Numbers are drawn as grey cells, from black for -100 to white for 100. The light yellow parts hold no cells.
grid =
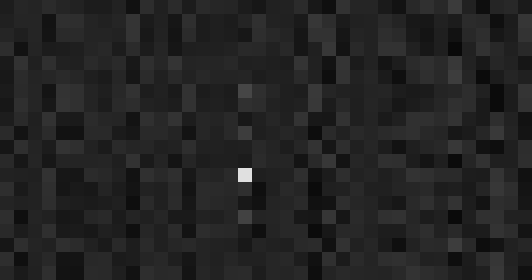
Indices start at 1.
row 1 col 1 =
-77
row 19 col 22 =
-77
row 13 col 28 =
-76
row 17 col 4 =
-63
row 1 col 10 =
-87
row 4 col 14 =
-76
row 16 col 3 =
-72
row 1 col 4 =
-66
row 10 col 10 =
-82
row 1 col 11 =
-65
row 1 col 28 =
-80
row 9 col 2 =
-67
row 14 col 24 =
-75
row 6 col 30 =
-70
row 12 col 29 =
-63
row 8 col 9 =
-67
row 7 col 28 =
-71
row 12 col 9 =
-76
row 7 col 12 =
-74
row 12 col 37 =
-76
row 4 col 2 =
-86
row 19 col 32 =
-73
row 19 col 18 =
-74
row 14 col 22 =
-71
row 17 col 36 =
-60
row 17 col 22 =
-69
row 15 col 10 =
-89
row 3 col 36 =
-82
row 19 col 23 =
-87
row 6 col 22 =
-67
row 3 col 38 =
-60
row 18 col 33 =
-52
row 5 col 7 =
-67
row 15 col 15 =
-66
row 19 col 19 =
-74
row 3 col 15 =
-78
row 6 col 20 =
-75
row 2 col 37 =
-78
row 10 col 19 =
-76

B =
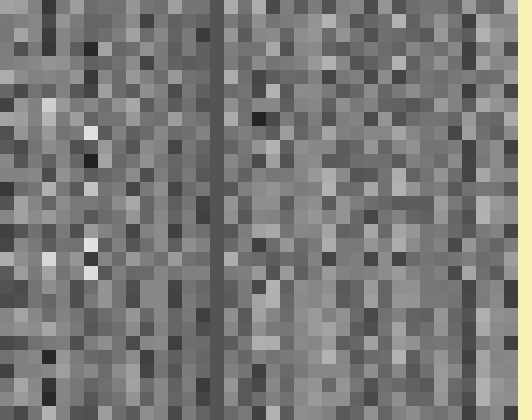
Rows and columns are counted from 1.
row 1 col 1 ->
27
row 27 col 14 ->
-3
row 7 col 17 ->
-15
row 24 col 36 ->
9
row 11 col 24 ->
5
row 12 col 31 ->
-6
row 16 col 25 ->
16
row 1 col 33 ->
-23
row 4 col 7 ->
-68
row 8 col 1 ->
-48
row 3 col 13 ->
-22
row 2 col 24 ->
40
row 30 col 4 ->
40
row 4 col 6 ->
-26
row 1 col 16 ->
-34
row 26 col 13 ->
-25
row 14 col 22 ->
-3
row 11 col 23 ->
7
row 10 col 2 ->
17
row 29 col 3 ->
10
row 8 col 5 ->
19
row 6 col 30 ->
-15
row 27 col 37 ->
5
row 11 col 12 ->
3
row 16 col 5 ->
4
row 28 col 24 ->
-18
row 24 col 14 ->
-13
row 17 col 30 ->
18
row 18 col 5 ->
-10
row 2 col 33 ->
-7
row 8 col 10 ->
31
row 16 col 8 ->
-16
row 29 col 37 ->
11
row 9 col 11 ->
-8
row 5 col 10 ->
9
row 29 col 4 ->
-68
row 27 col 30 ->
-32
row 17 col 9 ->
-7
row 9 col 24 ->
-36

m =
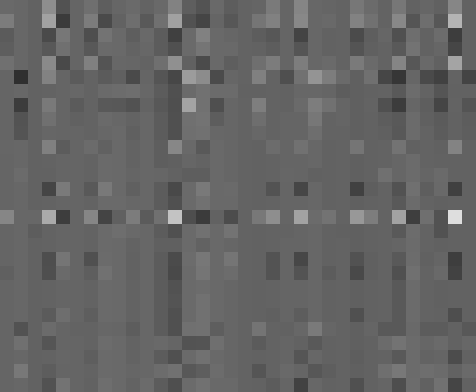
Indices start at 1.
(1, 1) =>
-18
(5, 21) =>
-21
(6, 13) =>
-44
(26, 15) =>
-11
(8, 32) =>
-46
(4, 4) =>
-31
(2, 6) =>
-21
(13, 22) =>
-21
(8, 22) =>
-17
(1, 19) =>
-21
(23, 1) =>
-21
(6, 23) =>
16
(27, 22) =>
-21
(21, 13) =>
-36
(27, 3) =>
-23
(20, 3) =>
-23
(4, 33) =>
-45
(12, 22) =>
-21
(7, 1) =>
-21
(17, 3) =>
-27
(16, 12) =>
-12
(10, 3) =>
-23
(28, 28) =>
-21
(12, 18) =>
-22
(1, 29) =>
-7
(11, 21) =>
-21
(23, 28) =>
-22
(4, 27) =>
-25
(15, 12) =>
-28
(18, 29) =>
-21
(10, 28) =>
-25
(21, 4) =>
-22
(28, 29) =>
-39
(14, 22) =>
-45
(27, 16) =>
-15
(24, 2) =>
-36
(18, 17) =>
-20
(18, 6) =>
-21

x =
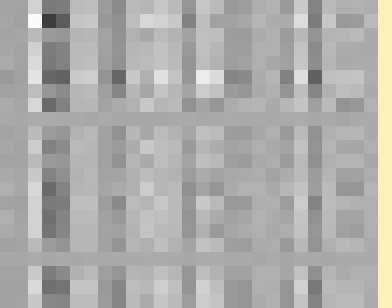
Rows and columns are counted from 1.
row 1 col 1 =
29
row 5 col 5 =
1
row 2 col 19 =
42
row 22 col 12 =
55
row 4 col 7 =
46
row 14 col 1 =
37
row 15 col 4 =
-4
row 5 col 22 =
55
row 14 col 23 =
24
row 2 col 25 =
21
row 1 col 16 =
46
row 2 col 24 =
56
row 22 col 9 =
4
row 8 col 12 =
42
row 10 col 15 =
50
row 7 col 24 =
38
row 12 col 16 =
44
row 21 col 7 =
53
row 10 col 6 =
39
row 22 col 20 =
38
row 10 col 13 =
39
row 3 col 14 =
27
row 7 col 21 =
16
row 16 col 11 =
52
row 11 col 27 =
37
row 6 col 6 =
58
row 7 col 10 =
43
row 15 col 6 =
49
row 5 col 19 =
37
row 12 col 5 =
18
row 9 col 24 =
33
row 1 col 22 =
58
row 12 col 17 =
25
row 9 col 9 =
32
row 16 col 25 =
28
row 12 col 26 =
41
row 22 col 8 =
22
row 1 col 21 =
20
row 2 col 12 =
64
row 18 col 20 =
36

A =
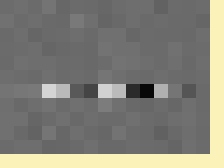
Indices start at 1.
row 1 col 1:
-15
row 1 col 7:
-17
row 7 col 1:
-9
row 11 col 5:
-19
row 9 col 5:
-12
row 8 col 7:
-15
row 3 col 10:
-19
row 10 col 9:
-10
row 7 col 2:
-7
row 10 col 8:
-19
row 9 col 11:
-16
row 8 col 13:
-19
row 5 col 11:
-14
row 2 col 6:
-5
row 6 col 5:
-16
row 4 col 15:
-15
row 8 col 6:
-12
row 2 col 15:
-20
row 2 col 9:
-18
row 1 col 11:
-14
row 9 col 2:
-12
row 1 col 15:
-15
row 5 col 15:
-14
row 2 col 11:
-17
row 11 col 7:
-13
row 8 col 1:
-13
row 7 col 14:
-33
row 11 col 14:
-13
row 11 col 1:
-16
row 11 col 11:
-16
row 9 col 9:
-16
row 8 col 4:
-10
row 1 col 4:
-9
